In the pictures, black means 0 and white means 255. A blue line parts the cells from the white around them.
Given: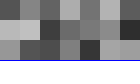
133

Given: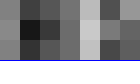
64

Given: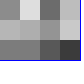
222

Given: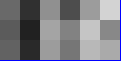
48

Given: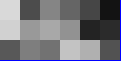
76

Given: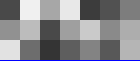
240

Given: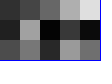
69
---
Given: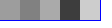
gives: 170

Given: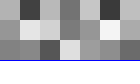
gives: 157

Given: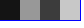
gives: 152

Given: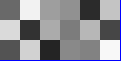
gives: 137

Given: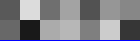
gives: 127

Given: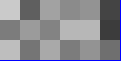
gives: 124

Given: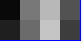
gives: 107

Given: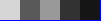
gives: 153

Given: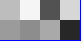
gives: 141

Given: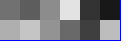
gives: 105
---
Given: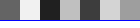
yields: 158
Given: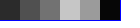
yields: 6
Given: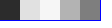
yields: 126
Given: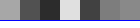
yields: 137
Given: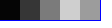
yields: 156
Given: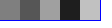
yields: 193
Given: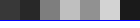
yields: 26
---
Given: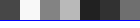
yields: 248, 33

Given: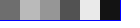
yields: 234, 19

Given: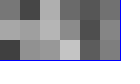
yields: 196, 64

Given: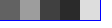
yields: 221, 42

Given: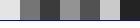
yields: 228, 35

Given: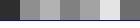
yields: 228, 46
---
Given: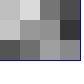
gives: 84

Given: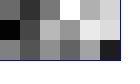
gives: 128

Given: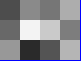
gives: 152

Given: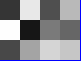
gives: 72

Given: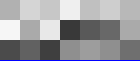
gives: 75

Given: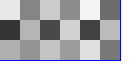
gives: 175
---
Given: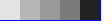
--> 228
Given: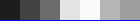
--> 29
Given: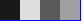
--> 25
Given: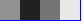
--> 145
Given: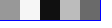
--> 152
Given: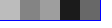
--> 188
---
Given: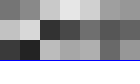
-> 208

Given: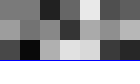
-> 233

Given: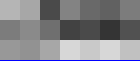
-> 105

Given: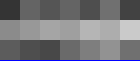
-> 78

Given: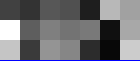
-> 30

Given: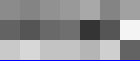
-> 168

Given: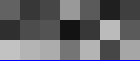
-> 90
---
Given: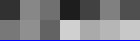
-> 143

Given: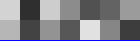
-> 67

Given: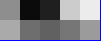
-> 110

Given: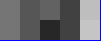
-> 86

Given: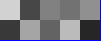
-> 165

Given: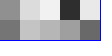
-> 196

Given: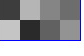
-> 42

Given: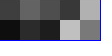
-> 43

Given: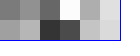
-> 182

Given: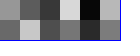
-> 200
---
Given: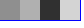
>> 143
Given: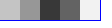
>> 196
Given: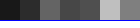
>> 24
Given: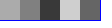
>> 171
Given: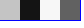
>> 196
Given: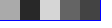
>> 170
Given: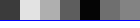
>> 59
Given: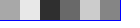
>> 168
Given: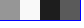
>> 150
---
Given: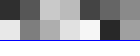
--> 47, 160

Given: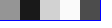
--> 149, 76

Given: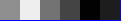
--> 143, 29

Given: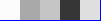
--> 252, 223

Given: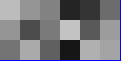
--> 188, 164

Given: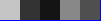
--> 197, 79

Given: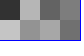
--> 50, 112

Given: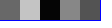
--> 104, 83
